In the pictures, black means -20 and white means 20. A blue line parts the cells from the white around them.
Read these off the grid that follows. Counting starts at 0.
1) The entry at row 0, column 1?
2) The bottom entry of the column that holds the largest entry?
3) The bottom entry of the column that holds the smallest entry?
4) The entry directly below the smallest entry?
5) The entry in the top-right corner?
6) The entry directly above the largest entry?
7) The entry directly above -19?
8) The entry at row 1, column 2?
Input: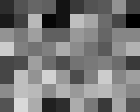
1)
-7
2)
14
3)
-7
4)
1
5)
-10
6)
10
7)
-5
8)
9

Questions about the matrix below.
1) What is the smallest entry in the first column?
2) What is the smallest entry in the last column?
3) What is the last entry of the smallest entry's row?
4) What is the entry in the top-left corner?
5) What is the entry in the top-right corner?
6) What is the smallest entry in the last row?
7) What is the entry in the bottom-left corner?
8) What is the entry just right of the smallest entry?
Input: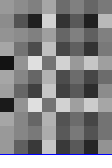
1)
-17
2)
-3
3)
5
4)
4
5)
-1
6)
-14
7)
4
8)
3

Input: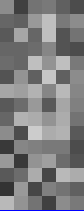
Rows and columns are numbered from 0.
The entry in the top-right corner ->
-8
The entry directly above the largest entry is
7
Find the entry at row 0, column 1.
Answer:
-10
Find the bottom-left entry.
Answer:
9
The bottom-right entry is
-1
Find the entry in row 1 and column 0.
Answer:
-4
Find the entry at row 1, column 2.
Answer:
4
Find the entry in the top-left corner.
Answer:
2
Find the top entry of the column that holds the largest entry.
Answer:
-2
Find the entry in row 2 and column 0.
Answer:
-6
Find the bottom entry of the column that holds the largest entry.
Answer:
-2
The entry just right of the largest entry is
7
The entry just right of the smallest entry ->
4

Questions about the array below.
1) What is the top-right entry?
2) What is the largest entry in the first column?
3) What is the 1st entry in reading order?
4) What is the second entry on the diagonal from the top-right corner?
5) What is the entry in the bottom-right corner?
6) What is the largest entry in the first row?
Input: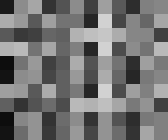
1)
1
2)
8
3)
-16
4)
-4
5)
0
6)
6

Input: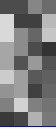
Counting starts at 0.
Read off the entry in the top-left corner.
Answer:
-8
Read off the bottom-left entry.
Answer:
-11
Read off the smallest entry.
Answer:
-12
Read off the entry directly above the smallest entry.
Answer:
11
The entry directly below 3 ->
0
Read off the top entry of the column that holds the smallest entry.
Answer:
-3
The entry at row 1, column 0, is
14
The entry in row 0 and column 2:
1
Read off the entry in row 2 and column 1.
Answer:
2

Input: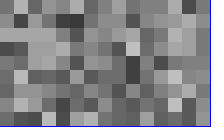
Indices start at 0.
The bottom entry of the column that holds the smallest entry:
5
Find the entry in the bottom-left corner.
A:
-3
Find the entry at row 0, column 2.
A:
-4
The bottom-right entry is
3
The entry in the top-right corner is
-1
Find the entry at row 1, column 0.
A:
2
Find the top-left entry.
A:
-2
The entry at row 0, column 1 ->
8
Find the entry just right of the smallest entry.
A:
-2
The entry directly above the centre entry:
-2
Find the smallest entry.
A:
-11
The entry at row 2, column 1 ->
6
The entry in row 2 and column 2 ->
6
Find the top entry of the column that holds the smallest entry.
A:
7
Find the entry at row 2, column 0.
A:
6
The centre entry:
2
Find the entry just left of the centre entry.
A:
3
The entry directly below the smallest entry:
-7
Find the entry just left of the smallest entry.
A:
-10

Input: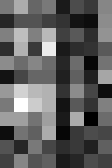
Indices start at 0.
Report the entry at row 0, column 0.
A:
-1
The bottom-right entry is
-10
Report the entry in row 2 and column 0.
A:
0
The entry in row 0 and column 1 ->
7
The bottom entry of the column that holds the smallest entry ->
-8
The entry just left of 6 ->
-15
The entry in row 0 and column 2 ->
-4
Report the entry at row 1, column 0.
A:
-14
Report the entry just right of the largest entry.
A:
12
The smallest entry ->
-20
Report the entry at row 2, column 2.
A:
0
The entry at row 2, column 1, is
10
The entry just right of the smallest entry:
-3
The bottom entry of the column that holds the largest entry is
1
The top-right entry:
1
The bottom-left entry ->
-10
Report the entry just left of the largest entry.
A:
-1
